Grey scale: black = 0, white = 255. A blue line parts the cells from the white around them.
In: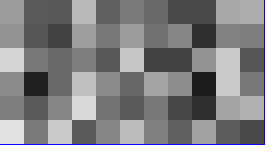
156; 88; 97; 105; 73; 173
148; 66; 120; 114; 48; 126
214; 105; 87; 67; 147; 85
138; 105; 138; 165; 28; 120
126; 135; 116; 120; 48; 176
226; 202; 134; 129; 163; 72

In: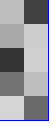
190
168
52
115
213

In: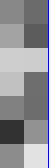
136
163
206
193
129
50
140

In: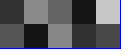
50; 100; 199
85; 135; 72

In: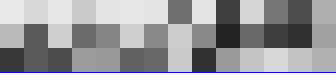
233; 231; 228; 227; 227; 214; 78
186; 207; 134; 136; 138; 106; 48
56; 75; 152; 103; 49; 198; 194

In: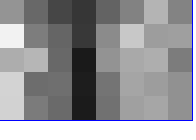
148; 70; 99; 180
242; 101; 139; 157
173; 104; 147; 174
211; 111; 116; 157
210; 106; 113; 166

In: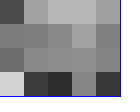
74; 183; 159
123; 137; 128
108; 141; 133
211; 46; 55
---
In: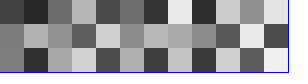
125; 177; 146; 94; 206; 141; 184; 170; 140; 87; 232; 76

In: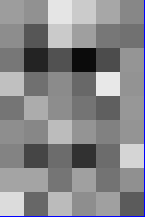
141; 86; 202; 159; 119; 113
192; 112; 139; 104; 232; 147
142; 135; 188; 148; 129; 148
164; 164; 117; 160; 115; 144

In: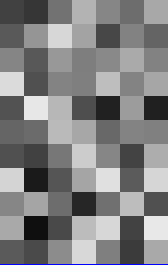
89; 149; 215; 163; 71; 130; 100
219; 80; 131; 127; 190; 131; 166
101; 107; 186; 167; 104; 131; 128
212; 26; 85; 165; 224; 91; 214
169; 15; 73; 188; 215; 66; 232

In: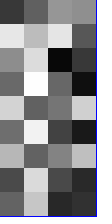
231; 188; 229; 87
105; 254; 103; 15
110; 242; 66; 25
74; 218; 73; 41

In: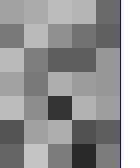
120; 185; 144; 115; 96
162; 121; 173; 156; 149
85; 159; 173; 80; 95

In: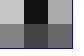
129; 69; 104
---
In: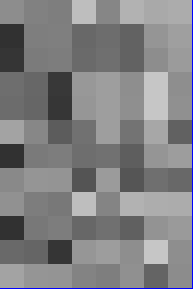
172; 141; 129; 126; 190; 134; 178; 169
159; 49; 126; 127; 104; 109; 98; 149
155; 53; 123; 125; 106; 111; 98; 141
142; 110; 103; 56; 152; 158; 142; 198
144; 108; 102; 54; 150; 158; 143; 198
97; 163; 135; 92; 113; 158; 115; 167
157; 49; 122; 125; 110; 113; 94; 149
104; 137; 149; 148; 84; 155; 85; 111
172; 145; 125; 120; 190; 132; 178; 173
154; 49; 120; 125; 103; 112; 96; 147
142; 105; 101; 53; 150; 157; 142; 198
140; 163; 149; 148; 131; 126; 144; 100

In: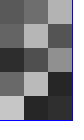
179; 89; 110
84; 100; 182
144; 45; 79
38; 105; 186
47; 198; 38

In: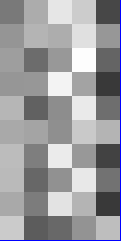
71; 121; 172; 230; 204
151; 149; 180; 173; 224
100; 158; 108; 152; 253
57; 150; 151; 243; 163
110; 182; 97; 141; 234
180; 169; 164; 143; 201
66; 188; 126; 235; 152
114; 186; 103; 145; 232
57; 169; 124; 227; 180
190; 203; 92; 104; 147

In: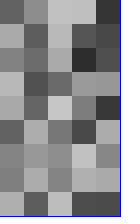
53; 98; 141; 193; 191
72; 170; 93; 185; 85
79; 130; 108; 170; 45
151; 184; 81; 106; 154
56; 169; 101; 198; 125
172; 98; 173; 119; 73
135; 132; 152; 142; 193
170; 127; 172; 132; 176
75; 175; 93; 189; 77

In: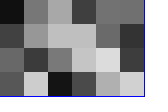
112; 16; 119; 168; 63; 114
51; 65; 151; 191; 191; 106
61; 104; 59; 121; 197; 220
209; 87; 205; 20; 74; 176

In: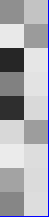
195; 143
155; 233
230; 38
227; 129
217; 46
157; 216
221; 235
219; 163
221; 134

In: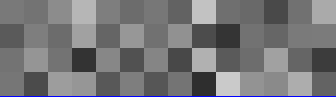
170; 121; 115; 140; 182; 126; 108; 119; 98; 194; 111; 105; 73; 113
123; 90; 126; 108; 161; 101; 151; 113; 145; 76; 52; 114; 102; 122
60; 115; 149; 115; 51; 135; 81; 133; 72; 177; 90; 109; 161; 101
99; 118; 75; 157; 150; 88; 126; 86; 116; 46; 202; 147; 138; 173

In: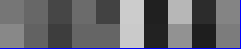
132; 118; 103; 70; 107; 66; 204; 32; 183; 44
124; 136; 98; 61; 101; 101; 202; 34; 146; 30
